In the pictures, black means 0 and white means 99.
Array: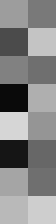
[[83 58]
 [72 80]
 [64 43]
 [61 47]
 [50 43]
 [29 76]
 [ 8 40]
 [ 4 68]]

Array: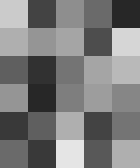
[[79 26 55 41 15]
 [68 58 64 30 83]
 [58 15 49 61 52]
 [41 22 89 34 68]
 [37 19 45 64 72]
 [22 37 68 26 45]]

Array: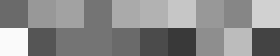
[[97 33 45 45 41 29 22 55 73 26]
 [41 59 63 45 66 69 77 59 52 81]]

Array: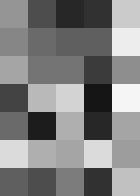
[[85 68 64 85 61]
 [64 45 45 23 55]
 [58 30 15 19 79]
 [52 41 37 37 92]
 [41 11 68 15 64]
 [37 30 48 19 75]
 [26 72 82  8 95]]

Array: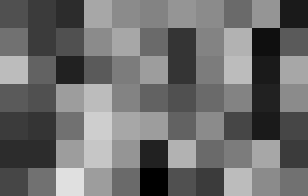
[[73 38 13 35 48 61 20 48 73 10 65]
 [44 23 31 54 65 41 20 51 69  6 35]
 [35 31 61 73 51 38 31 41 51 13 54]
 [31 23 17 65 54 51 58 54 41 58 10]
 [27 44 87 61 41  0 31 23 73 54 44]
 [23 20 44 80 65 61 38 54 27 10 27]
 [17 17 61 77 58 13 69 41 48 65 23]]

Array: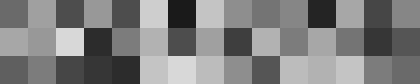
[[65 59 84 17 48 69 30 62 24 69 48 65 45 21 33]
 [41 62 30 59 30 80 10 76 55 45 52 14 65 27 52]
 [37 48 27 21 17 76 84 73 55 33 73 69 76 48 41]]

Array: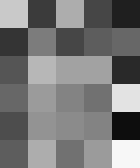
[[78 23 67 27 12]
 [40 60 51 44 88]
 [36 67 44 60 96]
 [33 71 63 63 16]
 [30 57 54 51  5]
 [20 48 27 36 40]]
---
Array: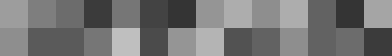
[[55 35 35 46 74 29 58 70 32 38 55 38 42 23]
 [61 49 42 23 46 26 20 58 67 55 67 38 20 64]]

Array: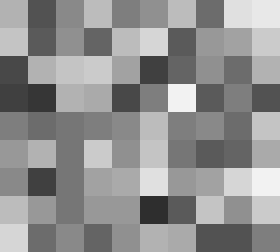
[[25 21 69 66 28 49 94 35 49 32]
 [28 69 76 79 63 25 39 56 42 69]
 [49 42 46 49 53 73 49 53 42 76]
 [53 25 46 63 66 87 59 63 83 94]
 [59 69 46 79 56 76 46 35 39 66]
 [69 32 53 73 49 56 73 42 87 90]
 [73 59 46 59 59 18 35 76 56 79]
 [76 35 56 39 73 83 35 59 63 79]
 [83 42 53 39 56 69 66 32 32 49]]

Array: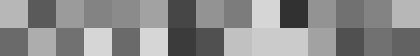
[[41 67 44 83 41 83 23 31 75 79 79 63 31 44 38]
 [71 35 60 51 54 63 27 57 48 83 19 57 44 51 71]]

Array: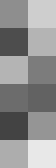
[[26 58]
 [30 70]
 [42 38]
 [55 80]
 [67 90]
 [70 48]]

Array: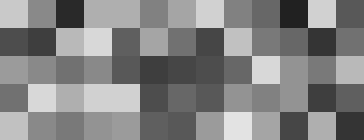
[[30 24 72 84 37 64 44 27 75 47 40 20 44]
 [44 84 68 81 81 30 40 34 57 50 57 24 37]
 [60 53 44 53 34 24 27 30 40 84 57 47 72]
 [75 53 47 57 60 37 34 60 88 64 27 68 20]
 [78 53 16 68 68 50 64 81 50 40 13 81 34]]

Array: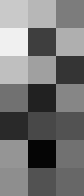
[[16 28 32]
 [44 13 52]
 [55 32 40]
 [58  2 44]
 [74 62 20]
 [78 71 48]
 [93 24 68]]
